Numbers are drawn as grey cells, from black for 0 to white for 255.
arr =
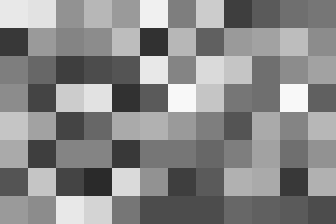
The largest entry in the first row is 240
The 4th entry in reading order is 183
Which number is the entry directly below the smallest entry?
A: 212
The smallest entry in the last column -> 76
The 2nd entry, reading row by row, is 226
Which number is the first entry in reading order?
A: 232
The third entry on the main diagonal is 62
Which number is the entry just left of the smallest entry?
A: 68
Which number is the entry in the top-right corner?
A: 118
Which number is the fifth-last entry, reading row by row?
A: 76
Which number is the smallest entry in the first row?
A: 62
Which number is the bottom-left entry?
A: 154
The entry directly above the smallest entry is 132
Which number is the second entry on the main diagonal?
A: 154
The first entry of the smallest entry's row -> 84
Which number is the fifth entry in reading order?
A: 154
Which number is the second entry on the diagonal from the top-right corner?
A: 189
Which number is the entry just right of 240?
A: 126
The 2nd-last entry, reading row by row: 90
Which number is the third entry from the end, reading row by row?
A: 96

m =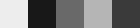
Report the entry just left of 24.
237
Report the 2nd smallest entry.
58
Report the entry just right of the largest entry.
24

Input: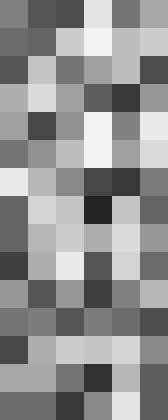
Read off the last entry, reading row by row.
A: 93
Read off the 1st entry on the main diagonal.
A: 130
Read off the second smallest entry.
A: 49
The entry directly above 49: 196
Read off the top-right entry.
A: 167
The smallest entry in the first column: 64
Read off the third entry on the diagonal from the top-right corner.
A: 159
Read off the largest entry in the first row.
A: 227
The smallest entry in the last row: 56
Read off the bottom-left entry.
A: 108
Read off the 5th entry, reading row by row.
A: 116
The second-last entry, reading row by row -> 227
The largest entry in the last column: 234
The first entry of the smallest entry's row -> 100
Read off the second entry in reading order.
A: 85
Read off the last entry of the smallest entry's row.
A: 100
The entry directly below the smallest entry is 174
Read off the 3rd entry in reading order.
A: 77
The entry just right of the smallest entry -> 196

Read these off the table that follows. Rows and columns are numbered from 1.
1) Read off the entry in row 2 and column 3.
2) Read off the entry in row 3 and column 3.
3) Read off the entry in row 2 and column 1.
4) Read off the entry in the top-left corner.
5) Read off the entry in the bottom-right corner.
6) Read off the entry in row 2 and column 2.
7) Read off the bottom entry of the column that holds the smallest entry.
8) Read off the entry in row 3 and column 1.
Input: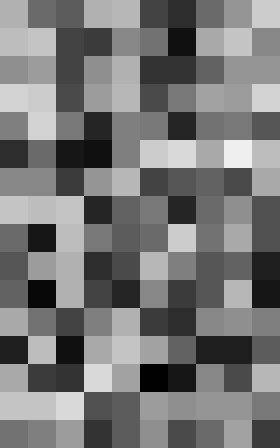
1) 67
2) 67
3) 189
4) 177
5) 59
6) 196
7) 143
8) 143

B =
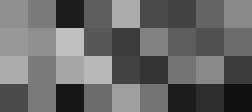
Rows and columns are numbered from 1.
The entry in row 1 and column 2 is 123
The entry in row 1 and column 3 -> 29
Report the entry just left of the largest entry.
143
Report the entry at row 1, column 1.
143
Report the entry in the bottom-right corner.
16
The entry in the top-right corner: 137
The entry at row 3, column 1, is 172
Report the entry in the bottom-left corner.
75
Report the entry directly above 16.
60

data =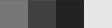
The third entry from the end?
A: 65
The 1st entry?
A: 119
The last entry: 231

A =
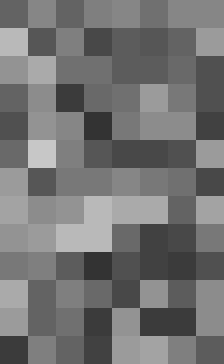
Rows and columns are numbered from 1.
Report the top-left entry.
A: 99
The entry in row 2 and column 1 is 185
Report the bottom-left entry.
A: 59
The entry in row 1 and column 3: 99
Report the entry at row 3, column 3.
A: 112
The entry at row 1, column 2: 134
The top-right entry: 134
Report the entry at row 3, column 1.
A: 147
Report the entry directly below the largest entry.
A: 86
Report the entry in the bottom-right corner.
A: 92
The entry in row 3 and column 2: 170
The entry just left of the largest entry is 105
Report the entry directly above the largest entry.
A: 147

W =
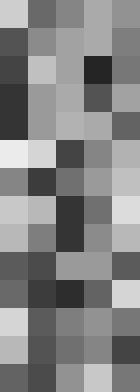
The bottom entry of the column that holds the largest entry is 99
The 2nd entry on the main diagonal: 139
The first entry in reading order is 206
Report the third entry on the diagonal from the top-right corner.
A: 162
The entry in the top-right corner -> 146
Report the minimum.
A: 37
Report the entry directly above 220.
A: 192
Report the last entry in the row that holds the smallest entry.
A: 119
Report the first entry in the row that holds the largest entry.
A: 235
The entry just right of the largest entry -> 213
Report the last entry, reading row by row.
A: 119
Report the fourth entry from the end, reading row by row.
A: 75
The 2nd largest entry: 220
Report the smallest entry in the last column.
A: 68
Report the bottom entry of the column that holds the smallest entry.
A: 200
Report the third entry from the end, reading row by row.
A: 146
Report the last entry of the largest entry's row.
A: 178

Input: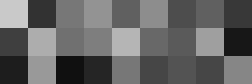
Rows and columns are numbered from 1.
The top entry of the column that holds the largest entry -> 201
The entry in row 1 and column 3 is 119
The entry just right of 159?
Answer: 23
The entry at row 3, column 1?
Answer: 29
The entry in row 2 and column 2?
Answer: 173
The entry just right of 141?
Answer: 77
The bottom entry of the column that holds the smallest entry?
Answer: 16
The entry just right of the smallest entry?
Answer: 37
